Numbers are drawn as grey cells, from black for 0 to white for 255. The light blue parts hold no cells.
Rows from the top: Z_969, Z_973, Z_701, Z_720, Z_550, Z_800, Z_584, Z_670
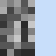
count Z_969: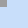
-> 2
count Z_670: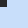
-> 3
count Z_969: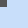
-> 1
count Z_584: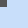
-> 4
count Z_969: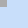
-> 1

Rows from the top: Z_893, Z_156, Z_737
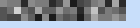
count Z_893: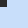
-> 4
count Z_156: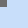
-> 4
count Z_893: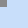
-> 3
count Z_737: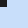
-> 3

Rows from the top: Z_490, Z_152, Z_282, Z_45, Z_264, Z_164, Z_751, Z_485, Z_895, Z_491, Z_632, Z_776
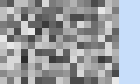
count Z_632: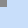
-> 6
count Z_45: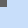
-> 3
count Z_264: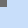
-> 4
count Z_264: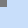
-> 1
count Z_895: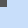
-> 2
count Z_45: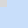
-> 3

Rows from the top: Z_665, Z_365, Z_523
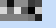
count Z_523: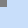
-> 4
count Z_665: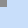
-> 3
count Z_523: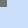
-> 1
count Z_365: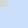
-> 1
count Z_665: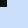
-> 1
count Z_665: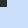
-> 0
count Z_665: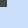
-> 1

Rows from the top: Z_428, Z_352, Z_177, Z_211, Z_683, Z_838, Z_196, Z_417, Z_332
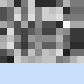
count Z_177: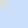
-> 3
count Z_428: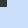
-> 0
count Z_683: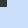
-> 3
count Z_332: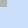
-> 3

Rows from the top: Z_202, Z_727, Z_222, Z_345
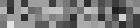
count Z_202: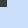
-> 4
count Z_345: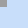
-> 4
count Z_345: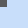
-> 5

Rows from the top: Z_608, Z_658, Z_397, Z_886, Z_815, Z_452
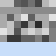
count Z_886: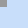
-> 1
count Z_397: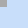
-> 4
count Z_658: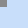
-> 5
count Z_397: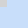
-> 0
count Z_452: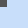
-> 0

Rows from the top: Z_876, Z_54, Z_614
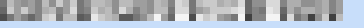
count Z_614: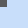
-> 4
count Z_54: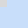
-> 6
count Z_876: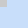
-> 5

